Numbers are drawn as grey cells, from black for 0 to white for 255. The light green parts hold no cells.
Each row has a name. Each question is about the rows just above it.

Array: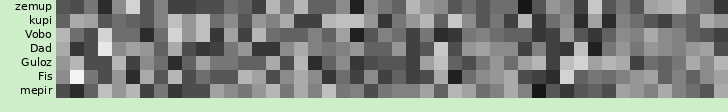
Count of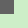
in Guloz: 6
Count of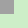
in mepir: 4
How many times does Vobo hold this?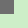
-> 7
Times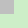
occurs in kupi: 4
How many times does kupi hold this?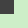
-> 4
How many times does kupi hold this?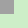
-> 2

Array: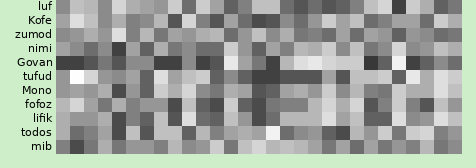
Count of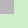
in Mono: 1
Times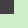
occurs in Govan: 7

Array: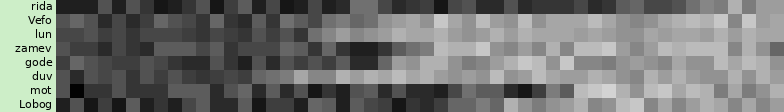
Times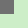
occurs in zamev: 1
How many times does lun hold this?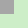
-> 11

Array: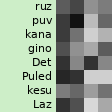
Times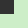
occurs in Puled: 1
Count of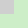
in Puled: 2
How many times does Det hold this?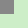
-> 2

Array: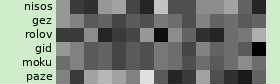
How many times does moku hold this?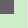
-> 1
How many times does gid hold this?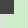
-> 2

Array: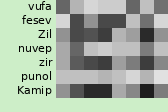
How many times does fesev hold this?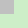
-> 1
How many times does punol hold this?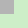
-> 2
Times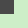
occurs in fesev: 3
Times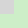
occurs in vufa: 1
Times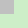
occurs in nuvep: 4
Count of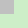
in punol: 4
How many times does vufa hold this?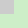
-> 2

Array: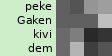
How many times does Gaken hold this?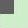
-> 3
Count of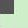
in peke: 1

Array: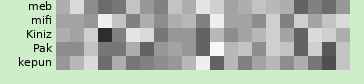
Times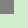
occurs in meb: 2
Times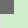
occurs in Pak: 0

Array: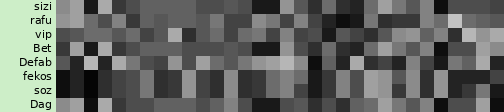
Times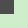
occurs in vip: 2
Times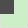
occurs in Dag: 8
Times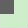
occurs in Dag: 5
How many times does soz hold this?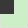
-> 5
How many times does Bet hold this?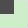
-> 8

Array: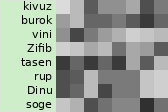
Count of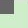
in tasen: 2
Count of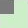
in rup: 3
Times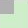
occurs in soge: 1

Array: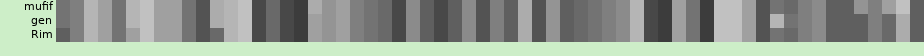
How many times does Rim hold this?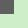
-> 9
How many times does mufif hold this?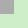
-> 3

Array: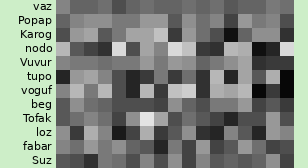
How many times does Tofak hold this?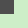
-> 4
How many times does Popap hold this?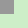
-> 3
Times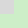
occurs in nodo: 3
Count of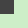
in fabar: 3

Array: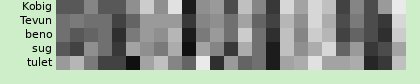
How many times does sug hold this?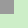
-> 1
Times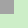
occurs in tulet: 4

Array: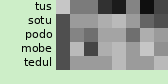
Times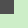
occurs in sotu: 2
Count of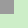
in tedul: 5

